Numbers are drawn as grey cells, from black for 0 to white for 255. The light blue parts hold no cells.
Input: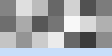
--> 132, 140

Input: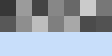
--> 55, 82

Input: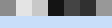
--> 139, 152

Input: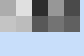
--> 172, 96

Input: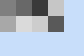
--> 127, 89

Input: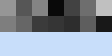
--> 150, 24

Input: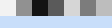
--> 242, 189

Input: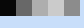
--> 7, 140

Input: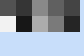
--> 82, 37

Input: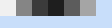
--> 240, 165
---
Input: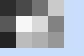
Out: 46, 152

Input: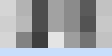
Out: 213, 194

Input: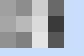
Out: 160, 86

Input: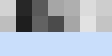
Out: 211, 197

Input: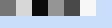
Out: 117, 248

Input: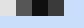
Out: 225, 58

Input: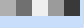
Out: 175, 57

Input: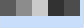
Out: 92, 76
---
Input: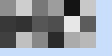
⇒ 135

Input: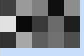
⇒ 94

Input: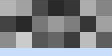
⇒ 87

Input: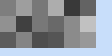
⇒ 78

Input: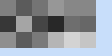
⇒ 122

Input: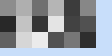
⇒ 235

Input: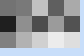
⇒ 208

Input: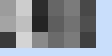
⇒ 138
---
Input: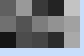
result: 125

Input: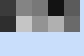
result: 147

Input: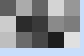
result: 57

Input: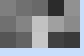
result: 192

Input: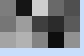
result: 63

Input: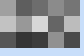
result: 215

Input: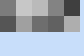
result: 110

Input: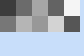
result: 152
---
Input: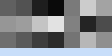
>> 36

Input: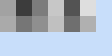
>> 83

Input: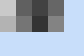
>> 66

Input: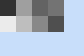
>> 99

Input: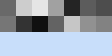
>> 92

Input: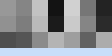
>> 133

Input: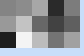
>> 66

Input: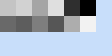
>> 47

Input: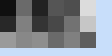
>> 114
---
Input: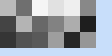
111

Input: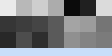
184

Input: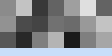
195

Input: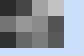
70

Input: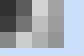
92

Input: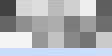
213

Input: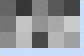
54
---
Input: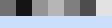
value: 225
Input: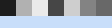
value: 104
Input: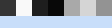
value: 147
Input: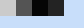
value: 35
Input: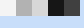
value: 64
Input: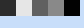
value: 2
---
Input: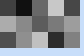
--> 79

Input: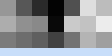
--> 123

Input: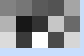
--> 219

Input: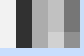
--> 242

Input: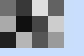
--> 32

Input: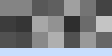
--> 80

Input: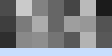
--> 46
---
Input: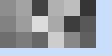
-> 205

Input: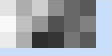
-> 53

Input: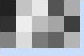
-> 123

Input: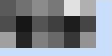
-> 105

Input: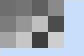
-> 198

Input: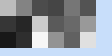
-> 147

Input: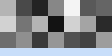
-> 81

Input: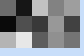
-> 93
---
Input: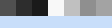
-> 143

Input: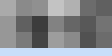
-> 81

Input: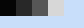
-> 86

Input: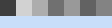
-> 98

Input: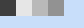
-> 185

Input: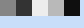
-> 185

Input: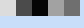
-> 162

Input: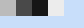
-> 22

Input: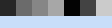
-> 67

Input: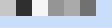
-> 170
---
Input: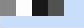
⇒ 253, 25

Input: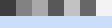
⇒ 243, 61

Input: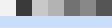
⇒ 242, 58

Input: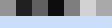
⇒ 210, 13

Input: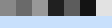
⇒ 225, 19

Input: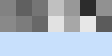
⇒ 232, 44

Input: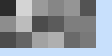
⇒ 213, 44

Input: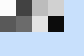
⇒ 251, 12
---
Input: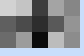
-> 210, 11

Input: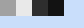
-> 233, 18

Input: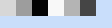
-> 248, 4

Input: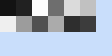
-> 252, 19

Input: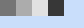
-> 225, 55

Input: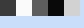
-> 250, 9

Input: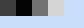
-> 213, 4

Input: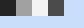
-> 243, 36
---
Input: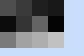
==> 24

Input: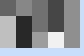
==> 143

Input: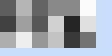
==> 251

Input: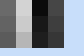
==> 70

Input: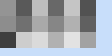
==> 82

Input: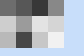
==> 136
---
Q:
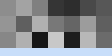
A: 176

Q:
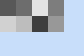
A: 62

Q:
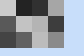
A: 180

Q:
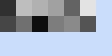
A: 14

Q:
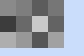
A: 201

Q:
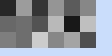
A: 83

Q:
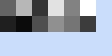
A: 80

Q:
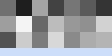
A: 104

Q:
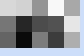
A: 76
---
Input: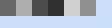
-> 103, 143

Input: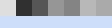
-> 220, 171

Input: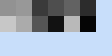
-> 146, 5

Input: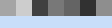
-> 165, 142

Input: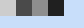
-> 205, 32

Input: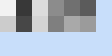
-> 242, 155
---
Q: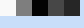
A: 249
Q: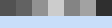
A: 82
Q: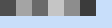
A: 78
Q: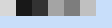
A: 215
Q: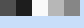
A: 79
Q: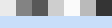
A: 234
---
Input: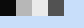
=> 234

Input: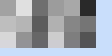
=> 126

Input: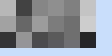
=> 110

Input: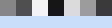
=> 155

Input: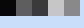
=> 198

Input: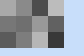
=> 182

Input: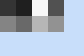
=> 182

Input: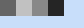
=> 136

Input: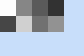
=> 113

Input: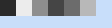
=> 108
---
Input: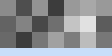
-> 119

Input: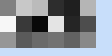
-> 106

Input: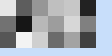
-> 207

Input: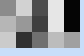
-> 112

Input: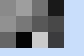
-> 202

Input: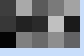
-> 106
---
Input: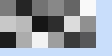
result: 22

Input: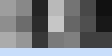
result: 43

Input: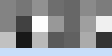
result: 253

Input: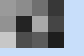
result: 169

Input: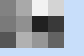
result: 33

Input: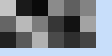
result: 124
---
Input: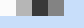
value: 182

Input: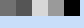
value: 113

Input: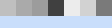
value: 156

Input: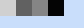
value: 133

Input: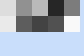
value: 81

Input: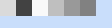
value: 153
